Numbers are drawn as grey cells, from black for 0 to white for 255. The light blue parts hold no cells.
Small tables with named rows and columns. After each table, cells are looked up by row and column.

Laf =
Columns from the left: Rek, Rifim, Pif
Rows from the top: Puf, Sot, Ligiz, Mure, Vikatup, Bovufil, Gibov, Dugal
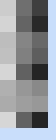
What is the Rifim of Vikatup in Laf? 97
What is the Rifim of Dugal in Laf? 98
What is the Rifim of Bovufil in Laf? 151
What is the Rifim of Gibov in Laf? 158
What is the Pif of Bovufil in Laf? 137
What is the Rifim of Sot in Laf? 100
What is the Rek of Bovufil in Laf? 176

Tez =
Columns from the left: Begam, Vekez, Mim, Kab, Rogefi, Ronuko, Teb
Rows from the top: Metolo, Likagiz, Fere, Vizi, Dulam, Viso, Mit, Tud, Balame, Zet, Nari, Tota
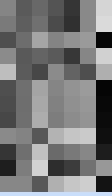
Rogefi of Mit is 144
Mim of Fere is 165
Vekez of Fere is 109
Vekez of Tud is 111
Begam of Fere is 79
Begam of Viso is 79
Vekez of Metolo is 90
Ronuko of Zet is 135
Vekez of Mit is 110
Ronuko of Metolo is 137
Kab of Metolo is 84
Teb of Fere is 6
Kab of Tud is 125
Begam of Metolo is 133
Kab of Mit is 129
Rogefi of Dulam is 99
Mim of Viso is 164
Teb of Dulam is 175
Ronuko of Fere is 154

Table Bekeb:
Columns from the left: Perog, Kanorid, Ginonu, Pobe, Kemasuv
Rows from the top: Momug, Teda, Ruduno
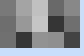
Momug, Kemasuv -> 136
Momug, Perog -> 121
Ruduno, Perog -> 112
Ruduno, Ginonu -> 146
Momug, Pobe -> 105
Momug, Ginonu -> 192
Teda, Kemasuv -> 111
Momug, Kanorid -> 164
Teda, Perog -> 110
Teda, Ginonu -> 197
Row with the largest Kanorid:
Momug

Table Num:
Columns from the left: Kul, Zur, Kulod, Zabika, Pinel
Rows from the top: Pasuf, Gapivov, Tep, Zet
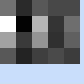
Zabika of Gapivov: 52
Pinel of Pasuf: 72
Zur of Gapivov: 3
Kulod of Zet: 63
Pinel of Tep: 96
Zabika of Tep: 48
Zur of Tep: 58

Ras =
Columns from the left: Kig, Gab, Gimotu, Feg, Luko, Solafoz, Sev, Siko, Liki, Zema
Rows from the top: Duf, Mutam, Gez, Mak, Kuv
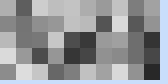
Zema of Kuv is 40
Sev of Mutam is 84
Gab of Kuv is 221
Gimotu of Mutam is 143
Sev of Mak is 145
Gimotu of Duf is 205
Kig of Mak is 218
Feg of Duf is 190
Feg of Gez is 199
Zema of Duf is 162
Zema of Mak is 71
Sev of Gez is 154
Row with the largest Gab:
Kuv

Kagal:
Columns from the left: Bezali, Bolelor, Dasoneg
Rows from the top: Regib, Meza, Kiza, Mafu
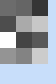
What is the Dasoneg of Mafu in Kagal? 204
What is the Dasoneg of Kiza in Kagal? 88
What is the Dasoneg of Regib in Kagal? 53
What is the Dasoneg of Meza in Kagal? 199
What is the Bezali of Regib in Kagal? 108
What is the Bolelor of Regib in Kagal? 101
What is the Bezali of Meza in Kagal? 77
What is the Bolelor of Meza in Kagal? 170
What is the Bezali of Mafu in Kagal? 148
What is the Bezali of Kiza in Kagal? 254
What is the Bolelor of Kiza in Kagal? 68
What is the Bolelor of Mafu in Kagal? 131

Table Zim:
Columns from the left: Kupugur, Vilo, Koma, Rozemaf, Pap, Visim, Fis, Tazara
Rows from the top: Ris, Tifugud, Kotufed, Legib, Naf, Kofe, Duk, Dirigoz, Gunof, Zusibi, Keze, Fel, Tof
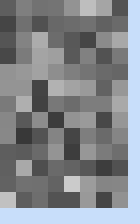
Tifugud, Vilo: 112
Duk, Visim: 125
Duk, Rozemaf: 120
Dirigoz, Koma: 141
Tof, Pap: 83
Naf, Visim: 116
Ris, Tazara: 83
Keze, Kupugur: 96
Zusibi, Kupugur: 94
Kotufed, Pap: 88
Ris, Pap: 147
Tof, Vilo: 93
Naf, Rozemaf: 142
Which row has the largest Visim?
Ris

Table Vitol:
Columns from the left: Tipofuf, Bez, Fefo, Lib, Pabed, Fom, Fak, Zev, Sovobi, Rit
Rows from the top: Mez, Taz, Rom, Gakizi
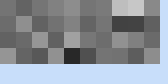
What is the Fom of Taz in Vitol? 100
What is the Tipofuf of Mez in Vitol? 116
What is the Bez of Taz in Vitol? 143
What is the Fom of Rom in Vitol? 119
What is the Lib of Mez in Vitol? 129
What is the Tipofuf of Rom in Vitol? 98
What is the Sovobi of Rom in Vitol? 128
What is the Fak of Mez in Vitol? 122
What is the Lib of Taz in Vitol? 114
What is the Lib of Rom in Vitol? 97
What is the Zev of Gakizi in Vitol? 114
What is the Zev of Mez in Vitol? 190
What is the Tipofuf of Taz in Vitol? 108
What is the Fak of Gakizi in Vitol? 116

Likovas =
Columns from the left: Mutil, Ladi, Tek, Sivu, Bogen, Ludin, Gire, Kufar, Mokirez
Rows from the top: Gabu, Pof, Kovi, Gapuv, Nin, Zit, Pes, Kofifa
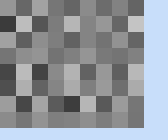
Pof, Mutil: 59
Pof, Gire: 151
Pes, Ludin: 182
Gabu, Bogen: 101
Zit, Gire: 154
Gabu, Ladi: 103
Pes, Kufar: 155
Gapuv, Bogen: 128
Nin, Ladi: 187
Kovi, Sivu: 126
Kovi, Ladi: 95
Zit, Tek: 99

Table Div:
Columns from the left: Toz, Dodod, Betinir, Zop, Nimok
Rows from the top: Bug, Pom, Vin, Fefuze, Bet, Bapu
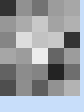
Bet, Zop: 35
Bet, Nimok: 110
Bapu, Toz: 78
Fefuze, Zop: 101
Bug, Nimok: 167
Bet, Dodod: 140
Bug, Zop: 156
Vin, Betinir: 194
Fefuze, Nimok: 156
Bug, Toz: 50
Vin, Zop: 200
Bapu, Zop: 146
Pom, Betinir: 200
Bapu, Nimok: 179
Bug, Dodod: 145

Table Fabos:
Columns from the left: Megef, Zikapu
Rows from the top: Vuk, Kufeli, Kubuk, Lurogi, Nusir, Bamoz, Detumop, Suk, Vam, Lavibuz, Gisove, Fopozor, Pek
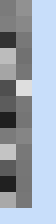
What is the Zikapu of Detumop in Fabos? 120
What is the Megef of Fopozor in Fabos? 32
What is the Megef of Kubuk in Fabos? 50
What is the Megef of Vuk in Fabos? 123
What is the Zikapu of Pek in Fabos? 119
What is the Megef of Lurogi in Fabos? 188
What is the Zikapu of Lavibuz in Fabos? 120
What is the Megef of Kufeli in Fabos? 127
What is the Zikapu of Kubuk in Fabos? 120
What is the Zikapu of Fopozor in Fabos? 117
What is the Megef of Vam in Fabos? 123
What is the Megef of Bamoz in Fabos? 79
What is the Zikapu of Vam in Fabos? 133
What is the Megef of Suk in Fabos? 31
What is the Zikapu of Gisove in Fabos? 118
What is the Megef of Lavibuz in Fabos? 196

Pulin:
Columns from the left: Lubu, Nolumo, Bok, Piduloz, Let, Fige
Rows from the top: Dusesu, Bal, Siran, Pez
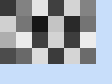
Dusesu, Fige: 131
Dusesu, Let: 212
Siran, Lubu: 174
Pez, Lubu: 76
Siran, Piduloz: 211
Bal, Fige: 116
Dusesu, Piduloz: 64
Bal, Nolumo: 118
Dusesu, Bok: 228
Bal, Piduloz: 196
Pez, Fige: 107
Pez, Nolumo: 105
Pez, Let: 213
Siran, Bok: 63

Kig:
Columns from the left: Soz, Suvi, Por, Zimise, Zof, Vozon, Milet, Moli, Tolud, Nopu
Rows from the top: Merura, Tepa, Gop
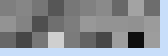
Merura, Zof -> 119
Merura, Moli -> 104
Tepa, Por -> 79
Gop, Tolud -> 14
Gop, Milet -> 71
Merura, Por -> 118
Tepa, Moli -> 147
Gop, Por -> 119

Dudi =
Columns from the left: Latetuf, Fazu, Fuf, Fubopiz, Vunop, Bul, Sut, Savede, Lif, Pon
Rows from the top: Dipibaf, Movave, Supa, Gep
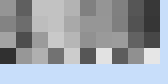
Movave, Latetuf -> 131
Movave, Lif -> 82
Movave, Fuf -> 189
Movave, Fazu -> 109
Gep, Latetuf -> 48
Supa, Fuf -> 155
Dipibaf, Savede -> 128
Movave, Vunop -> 169
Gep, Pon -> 230
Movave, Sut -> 150
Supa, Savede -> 156
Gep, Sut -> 226
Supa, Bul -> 145
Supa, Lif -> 98
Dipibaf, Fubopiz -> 194
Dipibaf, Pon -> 56
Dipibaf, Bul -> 128
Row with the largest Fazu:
Gep

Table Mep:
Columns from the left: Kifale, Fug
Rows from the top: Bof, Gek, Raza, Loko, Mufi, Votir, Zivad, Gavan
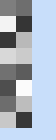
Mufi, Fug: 92
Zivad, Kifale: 109
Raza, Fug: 185
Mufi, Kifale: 113
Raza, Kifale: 56
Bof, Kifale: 126
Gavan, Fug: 55
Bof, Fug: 110

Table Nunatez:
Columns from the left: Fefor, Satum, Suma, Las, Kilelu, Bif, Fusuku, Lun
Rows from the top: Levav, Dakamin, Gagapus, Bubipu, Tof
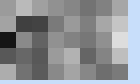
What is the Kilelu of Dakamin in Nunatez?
154
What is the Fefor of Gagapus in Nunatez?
21
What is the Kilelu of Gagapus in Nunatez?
130
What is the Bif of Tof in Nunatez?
135
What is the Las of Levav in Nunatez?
145
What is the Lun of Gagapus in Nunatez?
221
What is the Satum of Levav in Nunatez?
186
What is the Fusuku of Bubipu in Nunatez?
132
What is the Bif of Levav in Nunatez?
115
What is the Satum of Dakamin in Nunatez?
64
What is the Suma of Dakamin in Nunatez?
67
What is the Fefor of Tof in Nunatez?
173
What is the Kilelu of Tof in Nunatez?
164
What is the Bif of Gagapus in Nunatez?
119
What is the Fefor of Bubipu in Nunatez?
88
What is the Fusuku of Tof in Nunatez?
110
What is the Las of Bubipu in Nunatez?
155
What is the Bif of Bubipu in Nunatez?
101
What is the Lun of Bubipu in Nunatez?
190
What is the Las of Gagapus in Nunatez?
145

